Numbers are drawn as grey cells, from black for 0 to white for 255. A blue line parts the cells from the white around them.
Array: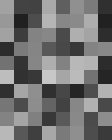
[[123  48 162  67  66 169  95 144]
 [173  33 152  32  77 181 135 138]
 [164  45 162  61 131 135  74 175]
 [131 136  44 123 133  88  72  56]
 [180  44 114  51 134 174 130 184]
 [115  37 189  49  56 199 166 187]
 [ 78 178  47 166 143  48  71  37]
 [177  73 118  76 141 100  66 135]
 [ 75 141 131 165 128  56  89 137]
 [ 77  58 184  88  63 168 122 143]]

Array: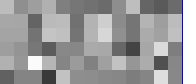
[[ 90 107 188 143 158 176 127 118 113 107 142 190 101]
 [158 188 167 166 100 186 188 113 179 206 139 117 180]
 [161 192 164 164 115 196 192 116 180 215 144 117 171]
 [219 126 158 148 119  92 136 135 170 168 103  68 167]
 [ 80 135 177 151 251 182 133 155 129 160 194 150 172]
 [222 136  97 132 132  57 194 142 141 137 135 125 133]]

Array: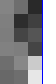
[[110  41 132]
 [ 45  64 127]
 [ 69  85 125]
 [126  69 129]
 [135 203 110]
 [110 231 104]]

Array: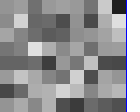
[[202  30 148 157 112 153 160 153 116]
 [174 223 139 210 103 107  77 146  74]
 [163 191 165 133 109  91  97 142 149]
 [155 157 117 129 224 174 138 166 111]
 [ 75  72 100 100 109  61 152 119 192]
 [164 149 154 195 169 133 115 208  78]
 [169 183  71 105 173 178 211 186 134]
 [ 92  80 148 170 136 177  78  59 107]]

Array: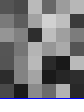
[[156 183  84  74 186 103]
 [191  58 122  93 162 209]
 [159 124 149 129  45 189]
 [170  84  85 118 180 150]
 [ 25 186  84 130 185  42]
 [ 38  45  44 131 164  26]
 [179  40  73  27 139 107]]

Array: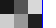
[[ 85 216  23]
 [152  32 206]]

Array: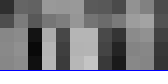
[[129  75  47 101  98 153 151 153  90  88  74 146]
 [163  82  78 124  88 118 126 150 116 107 122 157]
 [145  65 135 139  19 172  71 181 181  73  52 139]
 [135  55 137 144   9 181  63 179 180  68  36 132]
 [133  52 135 140  16 183  59 183 196  57  26 136]]
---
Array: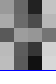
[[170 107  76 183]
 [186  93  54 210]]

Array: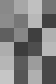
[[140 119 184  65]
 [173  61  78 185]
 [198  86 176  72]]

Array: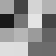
[[ 25 118 228  68]
 [222 221 109 108]]

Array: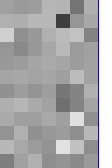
[[176 174 183 184  62 150 167]
 [150 137 152 167 185 155 161]
 [165 167 163 166 159 188 162]
 [175 182 170 162 111 131 164]
 [147 176 145 152 156 142 184]
 [127 160 176 142 148 138 154]]

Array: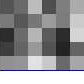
[[121  88 119 155 124 202]
 [ 62 100 152  83  36 100]]

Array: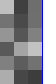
[[115  74 111]
 [ 89 164 194]
 [173  71  61]]

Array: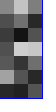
[[ 78 112  40]
 [ 80 206 199]
 [162  84  40]]

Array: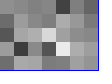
[[108 156 136 126 172 152 122]
 [156  61 138  84 235 173 158]]
